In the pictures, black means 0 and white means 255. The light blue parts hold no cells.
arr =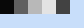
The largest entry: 227
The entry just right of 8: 95

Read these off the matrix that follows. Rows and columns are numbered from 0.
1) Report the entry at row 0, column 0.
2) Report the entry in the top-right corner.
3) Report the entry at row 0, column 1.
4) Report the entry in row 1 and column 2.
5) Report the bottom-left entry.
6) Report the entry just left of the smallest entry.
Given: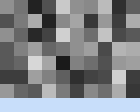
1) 144
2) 95
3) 116
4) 172
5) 152
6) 165

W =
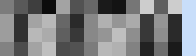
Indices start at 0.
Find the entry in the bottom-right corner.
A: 26
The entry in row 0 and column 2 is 62
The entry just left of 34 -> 130
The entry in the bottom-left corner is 130
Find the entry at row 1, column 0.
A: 157
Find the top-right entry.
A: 205
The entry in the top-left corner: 124
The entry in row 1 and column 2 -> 163
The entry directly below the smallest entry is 184
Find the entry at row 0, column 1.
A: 89
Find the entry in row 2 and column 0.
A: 157
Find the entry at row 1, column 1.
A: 48

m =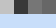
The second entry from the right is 118
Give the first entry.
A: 194

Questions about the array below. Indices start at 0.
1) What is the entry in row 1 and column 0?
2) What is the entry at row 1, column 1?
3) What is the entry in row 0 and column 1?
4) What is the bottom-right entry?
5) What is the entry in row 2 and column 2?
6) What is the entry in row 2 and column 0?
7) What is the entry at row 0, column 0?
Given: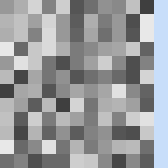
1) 180
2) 193
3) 174
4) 92
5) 130
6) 174
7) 152

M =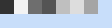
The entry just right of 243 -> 110
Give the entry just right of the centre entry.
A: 191
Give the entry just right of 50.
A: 243

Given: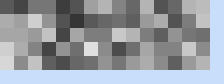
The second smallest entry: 61
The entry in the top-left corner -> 89
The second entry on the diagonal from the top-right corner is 125
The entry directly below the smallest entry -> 166
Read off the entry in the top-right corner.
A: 188
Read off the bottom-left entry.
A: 215
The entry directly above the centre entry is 103
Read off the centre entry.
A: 125
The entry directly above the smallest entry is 83
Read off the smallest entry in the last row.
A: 76
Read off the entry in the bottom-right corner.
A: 180
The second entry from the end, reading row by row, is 154
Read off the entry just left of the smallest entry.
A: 83
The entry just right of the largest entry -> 139
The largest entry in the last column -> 194
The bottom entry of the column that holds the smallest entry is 103
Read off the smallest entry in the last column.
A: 111
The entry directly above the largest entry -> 125
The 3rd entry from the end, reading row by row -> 95
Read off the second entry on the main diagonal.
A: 160
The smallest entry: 53
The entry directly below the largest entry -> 111

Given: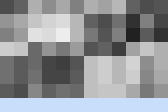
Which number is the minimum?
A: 33
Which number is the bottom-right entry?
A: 148
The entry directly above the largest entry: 219
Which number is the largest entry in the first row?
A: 183
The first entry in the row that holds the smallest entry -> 128
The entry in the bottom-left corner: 91
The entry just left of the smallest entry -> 128
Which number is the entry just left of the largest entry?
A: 219
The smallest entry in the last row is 77
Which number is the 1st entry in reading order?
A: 77
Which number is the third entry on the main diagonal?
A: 225
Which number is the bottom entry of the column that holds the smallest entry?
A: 168
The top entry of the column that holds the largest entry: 168
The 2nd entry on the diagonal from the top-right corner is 128
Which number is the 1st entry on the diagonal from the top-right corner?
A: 84
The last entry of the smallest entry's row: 49
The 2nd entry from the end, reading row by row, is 120
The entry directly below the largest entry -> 120
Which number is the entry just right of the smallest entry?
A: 91

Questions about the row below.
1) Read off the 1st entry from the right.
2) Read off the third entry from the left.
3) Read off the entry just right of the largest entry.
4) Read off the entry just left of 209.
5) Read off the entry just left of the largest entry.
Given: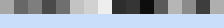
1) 175
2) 126
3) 46
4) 195
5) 209

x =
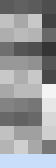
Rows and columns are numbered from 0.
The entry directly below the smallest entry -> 85
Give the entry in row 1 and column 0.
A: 193
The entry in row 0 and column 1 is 97
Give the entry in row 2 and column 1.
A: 186
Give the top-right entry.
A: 78
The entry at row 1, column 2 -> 200
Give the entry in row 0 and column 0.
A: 91
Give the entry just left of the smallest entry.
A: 78
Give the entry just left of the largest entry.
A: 186
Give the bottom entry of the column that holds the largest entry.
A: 118
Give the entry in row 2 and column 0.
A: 174
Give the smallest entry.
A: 52
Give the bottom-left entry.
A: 180
